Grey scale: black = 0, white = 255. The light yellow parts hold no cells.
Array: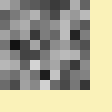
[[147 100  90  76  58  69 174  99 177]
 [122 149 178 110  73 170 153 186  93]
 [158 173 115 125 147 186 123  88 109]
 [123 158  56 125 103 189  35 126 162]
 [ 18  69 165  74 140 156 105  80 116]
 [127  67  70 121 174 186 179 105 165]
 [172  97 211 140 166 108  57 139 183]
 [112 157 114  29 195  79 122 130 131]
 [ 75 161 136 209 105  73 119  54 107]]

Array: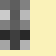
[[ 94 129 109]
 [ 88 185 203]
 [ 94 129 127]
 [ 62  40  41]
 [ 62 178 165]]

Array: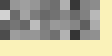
[[151 159 150 122 111 176  55 132 140  70]
 [107 163 124 105 114 134 106 129 184 210]
 [117 103 188 125 153 148 134  95 171  99]
 [157 149 150 129 112 178  52 141 144  76]]

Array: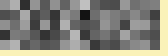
[[175  47 148  88 145  98 151 192  98  79  76 152 112 122 127 146]
 [ 91 169  69  93  53 146 123  19 110 140 124 111 136 110  64  78]
 [111 157  60 151  60 176  99  81  88 148 123  67 157 154  94 144]
 [123 117  87  51  73 106 182  56 100 117  92 163 117  93  78  51]
 [178  84 103  83  89 149 173 137  57  86  75 116 137 146  88 156]]

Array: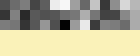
[[108 125  69  94 236 247 159 104 196  56 142 215 183  80]
 [129  41  89  81  86 110 119 174 118  66  69 136 171  53]
 [118  52  87 150  79   3 155 233  59 130 124 108 171 124]]

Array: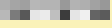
[[165 160 183 180 180 153 179 175 162 152 175]
 [123  88 230 235 191  60 229 240 100  91 184]]

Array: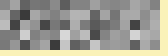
[[163  98 118 115 138  93 132 131 160 139 134 139 166 154 130 136]
 [101  58 167 144 129 152 180 178 100 164 117 168 170 142 168 172]
 [ 67 166 147  70 120  96 174 123  90 107 123 163  67 146 174 188]
 [124 206 129 144 134 215 160 188  74 132 159 150 211 177 168 123]
 [150  80 142 164  59 197  96 117 197 150 156 152  96 170 141 121]]

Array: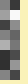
[[ 57 131]
 [249 160]
 [141  65]
 [101 130]
 [119 176]
 [ 75  50]
 [150  48]
 [ 70 132]]
